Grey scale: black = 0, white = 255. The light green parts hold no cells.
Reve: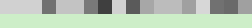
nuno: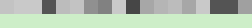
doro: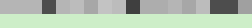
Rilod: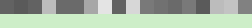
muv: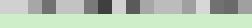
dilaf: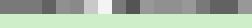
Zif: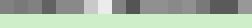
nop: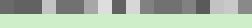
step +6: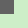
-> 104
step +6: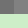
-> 119, 135

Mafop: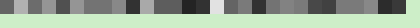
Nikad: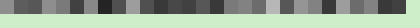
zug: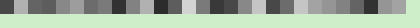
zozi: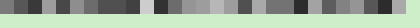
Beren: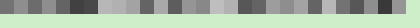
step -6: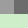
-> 151, 102
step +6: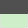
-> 86, 86
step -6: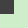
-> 59
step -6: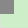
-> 130
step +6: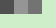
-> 86, 155, 121
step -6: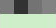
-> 116, 44, 109, 124

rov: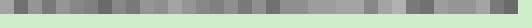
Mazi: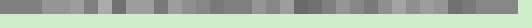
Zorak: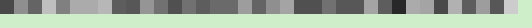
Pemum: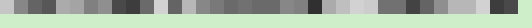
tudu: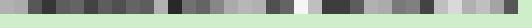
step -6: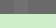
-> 100, 107, 100, 100
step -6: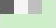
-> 94, 239, 185
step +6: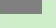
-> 134, 134, 134
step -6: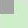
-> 158
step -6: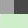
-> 158, 67
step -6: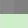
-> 129, 122

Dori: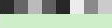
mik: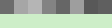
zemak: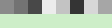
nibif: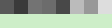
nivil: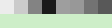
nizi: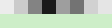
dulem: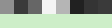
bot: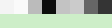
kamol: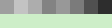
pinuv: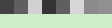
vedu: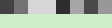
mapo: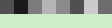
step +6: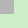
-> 187
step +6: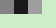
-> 137, 32, 164
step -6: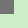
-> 109

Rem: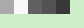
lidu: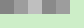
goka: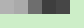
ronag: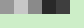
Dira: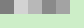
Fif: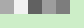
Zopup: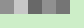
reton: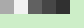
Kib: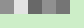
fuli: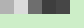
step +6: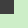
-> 68
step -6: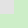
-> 221
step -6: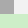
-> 164, 236
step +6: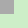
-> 176
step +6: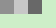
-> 150, 205, 110

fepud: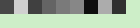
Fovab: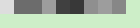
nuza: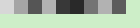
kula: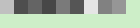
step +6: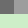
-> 114, 163
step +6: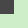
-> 77
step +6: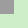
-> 163
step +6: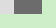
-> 227, 114, 114
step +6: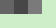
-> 106, 77, 128
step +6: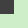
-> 70
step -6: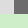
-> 215, 102

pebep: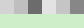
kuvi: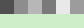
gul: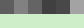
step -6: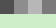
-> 74, 135, 177, 116
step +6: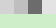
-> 217, 197, 114, 233
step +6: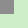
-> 147
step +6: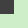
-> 70
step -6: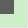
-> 88
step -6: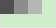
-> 74, 135, 177

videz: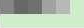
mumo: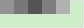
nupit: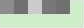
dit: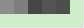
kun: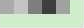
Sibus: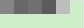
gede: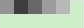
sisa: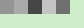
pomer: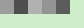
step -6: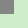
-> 127
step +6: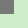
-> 126
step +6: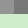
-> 154, 126
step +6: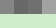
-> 139, 110, 118, 168

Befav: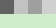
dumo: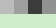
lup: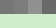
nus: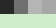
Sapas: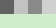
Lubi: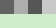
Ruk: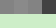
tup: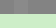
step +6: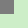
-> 130
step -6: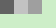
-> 92, 188, 153
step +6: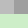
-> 194, 165
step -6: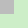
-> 182
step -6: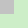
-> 188
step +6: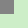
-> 137

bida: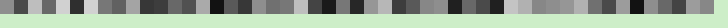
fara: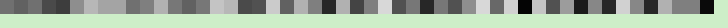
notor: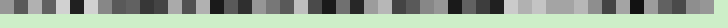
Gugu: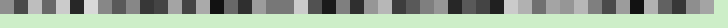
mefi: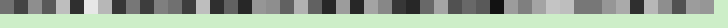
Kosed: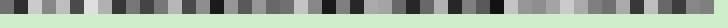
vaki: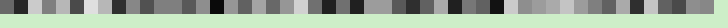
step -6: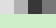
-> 217, 171, 49, 113
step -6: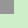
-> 144
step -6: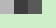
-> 177, 55, 83
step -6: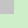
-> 190
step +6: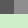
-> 95, 148
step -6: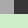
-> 164, 49

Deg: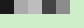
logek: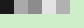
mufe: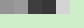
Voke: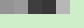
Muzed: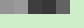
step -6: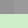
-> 142, 148
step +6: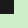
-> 32
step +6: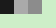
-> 32, 176, 146

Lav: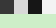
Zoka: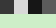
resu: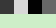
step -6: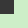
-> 49
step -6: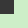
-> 49
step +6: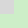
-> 222
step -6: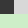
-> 49, 210
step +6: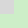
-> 222
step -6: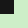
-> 16

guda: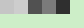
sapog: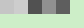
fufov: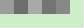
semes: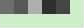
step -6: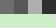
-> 104, 81, 169, 41
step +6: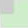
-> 211
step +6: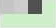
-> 203, 211, 87
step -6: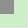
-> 138

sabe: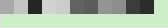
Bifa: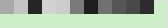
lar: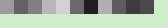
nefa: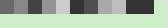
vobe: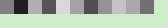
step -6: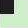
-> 24
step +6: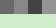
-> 112, 141, 72, 154
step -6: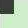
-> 54

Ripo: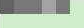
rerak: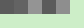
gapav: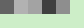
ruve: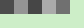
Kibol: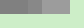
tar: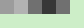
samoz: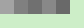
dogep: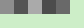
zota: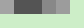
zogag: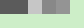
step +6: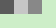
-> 97, 204, 142
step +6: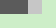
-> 97, 97, 204
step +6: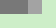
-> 126, 126, 169
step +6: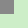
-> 142
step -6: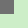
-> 106
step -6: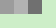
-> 150, 172, 106

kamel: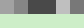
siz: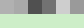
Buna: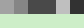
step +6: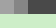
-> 168, 140, 79, 79
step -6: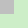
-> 185
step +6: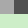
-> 175, 86
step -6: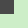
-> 67
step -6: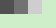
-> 74, 108, 200
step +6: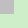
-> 197
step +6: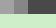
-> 168, 140, 79, 79

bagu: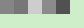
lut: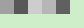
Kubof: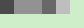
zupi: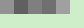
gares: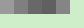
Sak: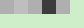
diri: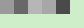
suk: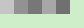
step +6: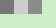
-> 125, 211, 145
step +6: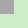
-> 173
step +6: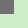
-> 118

